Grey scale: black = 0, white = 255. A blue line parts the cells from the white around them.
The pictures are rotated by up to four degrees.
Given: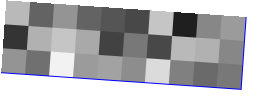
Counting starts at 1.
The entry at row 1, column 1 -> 185
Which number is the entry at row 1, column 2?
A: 99
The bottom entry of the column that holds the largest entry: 242
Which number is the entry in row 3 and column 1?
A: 148
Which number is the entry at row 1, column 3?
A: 148
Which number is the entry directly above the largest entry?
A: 197

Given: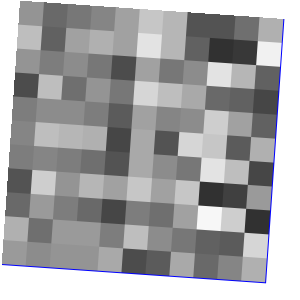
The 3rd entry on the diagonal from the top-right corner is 227
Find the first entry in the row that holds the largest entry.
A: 105
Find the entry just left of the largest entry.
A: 161
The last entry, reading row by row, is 176
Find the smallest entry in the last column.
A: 49
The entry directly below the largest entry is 97
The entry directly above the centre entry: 161
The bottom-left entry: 154
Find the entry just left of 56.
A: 49
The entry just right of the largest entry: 206
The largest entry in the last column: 241
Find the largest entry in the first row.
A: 198
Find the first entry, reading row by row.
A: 148
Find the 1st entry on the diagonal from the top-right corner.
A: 176
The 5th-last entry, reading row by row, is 91
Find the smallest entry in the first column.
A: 76
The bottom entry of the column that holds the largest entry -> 105
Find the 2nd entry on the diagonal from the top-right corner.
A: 56
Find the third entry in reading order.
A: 119
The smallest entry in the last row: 76
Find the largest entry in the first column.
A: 190

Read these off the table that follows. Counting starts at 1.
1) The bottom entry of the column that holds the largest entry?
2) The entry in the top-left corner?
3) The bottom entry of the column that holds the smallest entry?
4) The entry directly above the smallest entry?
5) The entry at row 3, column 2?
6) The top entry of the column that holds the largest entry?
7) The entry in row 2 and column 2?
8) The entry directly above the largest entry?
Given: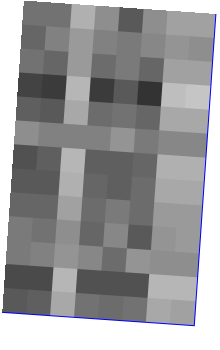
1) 161
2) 114
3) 114
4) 102
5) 102
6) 161
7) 129
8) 161

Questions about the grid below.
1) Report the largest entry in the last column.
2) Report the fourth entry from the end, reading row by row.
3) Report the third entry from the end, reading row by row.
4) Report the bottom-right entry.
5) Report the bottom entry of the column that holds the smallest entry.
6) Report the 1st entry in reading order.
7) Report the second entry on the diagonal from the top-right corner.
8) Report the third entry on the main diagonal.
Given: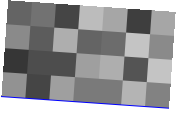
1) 196
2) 122
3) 122
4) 130
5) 146
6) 100
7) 196
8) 77

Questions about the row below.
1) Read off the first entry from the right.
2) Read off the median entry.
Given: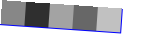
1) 193
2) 135
